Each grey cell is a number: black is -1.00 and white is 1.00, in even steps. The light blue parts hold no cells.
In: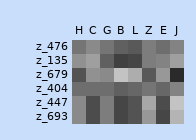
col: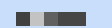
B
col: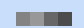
E

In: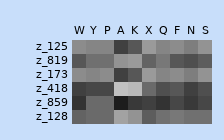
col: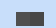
S
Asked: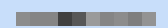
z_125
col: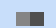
Q
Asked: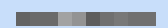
z_128

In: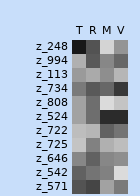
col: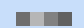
R
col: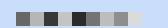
V
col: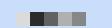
M
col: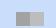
T
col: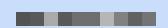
R
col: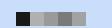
T

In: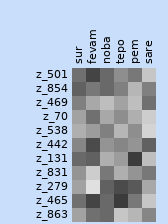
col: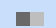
noba
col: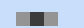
pem
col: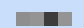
pem
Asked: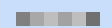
z_469
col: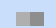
pem

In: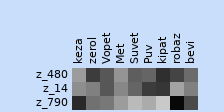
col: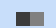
zerol
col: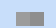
keza

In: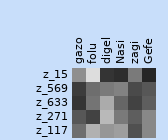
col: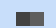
zagi
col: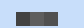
zagi
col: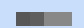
Gefe

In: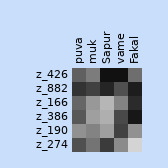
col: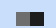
Fakal
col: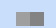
muk

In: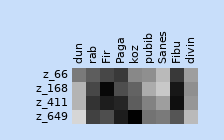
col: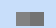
pubib
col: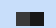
Fibu

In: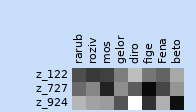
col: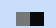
fige
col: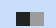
mos

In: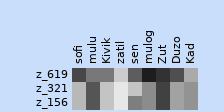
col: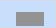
Kad
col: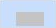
Kivik
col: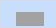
Duzo
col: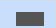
mulu
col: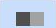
Duzo
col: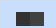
Zut
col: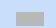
sofi

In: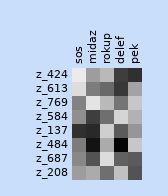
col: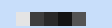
midaz
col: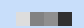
sos
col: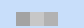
pek
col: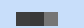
delef
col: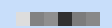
sos

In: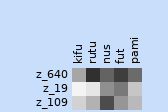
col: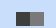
fut
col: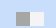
kifu

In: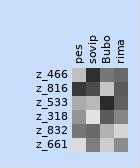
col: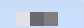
sovip
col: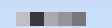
pes
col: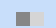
rima
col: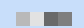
sovip
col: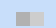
Bubo

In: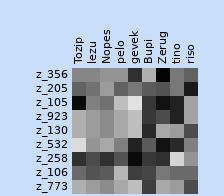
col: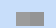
lezu
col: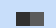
Nopes

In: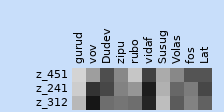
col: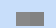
zipu
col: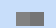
zipu

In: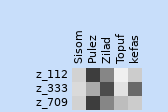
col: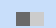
kefas
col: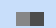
Zilad
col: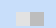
Topuf
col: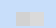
Sisom
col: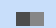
Zilad

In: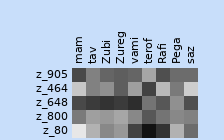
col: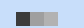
tav
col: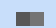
Rafi
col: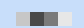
mam

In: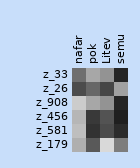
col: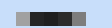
semu
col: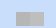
nafar

